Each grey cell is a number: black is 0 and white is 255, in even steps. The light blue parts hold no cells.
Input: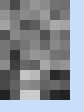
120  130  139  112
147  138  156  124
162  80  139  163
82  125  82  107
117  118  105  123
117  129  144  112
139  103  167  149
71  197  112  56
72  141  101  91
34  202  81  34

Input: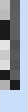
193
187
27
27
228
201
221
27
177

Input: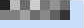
33  107  120  108
129  160  136  52

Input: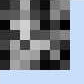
35  171  12  138
84  144  37  85
5  209  12  0
48  203  78  132
67  65  176  40
14  170  32  4
38  142  6  62

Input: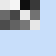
233  14
106  233
76  119

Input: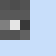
82  82
88  88
127  56
85  97
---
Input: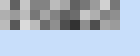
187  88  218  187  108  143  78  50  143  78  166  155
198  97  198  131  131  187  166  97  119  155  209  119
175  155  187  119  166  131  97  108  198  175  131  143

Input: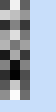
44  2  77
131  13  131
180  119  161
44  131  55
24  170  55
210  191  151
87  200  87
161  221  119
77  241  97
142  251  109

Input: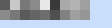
138  120  90  101  110  79  129  159  150
90  200  120  138  232  58  169  179  159

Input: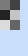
122  66
219  100
35  196

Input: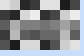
82  28  216  216  39  82  206  225
58  39  216  236  49  70  206  236
93  173  127  127  115  127  161  127
58  185  93  82  104  104  185  93
225  206  39  58  225  225  28  70

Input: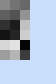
48  28  193
18  37  205
95  83  147
135  115  104
158  181  60
215  226  6

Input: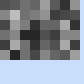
146  38  113  71  134  101  90  158
80  90  113  101  158  90  50  146
113  134  38  38  80  61  134  134
71  158  125  50  101  101  169  50
61  169  113  50  101  80  169  61
134  189  113  125  146  61  71  80
